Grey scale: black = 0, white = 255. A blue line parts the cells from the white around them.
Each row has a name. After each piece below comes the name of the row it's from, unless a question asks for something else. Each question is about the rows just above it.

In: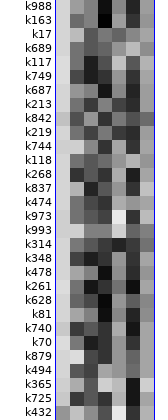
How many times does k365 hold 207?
3
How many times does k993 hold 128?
3
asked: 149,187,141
k689
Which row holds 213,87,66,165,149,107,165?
k494
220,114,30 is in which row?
k117
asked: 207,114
k973

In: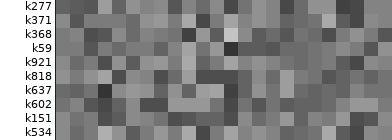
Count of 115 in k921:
2
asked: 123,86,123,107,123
k59

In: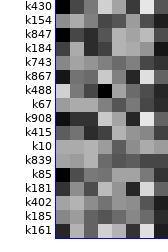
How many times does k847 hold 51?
0
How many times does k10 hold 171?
3
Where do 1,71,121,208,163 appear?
k430
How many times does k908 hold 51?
2

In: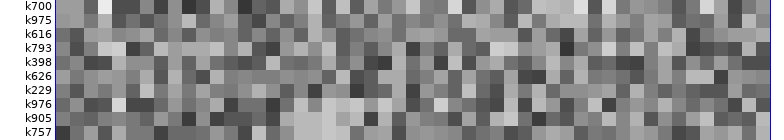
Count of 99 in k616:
5
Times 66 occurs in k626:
2

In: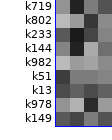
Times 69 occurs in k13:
0
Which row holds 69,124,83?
k149
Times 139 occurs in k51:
0
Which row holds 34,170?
k144

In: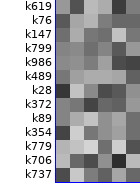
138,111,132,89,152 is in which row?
k799
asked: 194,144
k89

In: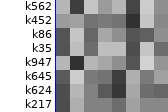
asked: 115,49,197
k452
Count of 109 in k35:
2
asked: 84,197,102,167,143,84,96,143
k86
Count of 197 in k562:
1
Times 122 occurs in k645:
2
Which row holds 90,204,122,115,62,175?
k645

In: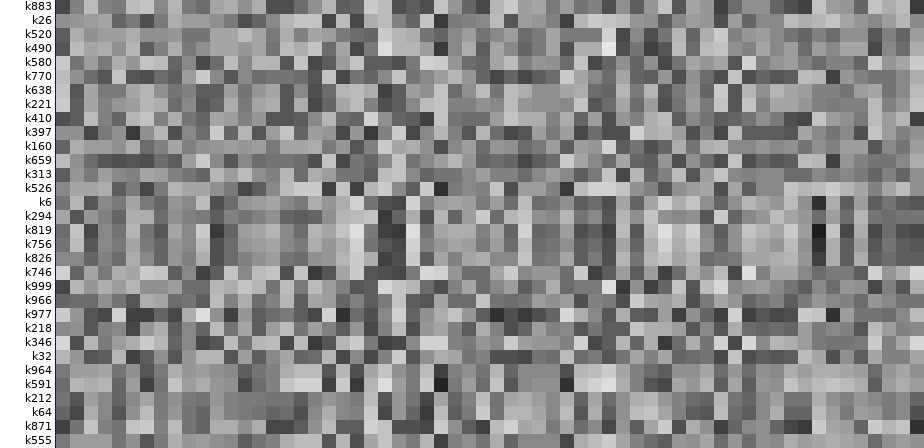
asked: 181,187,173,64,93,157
k638
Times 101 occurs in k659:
5

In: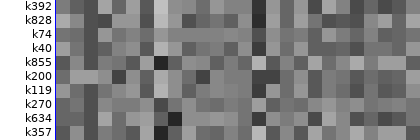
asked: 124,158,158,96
k855
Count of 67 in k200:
4
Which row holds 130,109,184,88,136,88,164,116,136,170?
k357
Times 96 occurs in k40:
5
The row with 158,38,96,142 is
k855

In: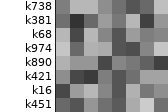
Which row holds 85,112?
k421
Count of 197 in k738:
0
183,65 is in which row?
k381
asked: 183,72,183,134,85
k68
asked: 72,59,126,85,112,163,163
k421

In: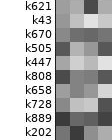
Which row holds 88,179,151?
k505
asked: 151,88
k505
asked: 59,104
k889
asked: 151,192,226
k43
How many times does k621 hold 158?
1
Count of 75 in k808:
1

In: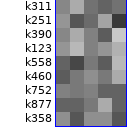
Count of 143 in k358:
3
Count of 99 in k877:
3
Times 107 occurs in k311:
0
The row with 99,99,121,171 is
k877
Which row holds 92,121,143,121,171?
k460
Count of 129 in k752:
2
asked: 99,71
k558

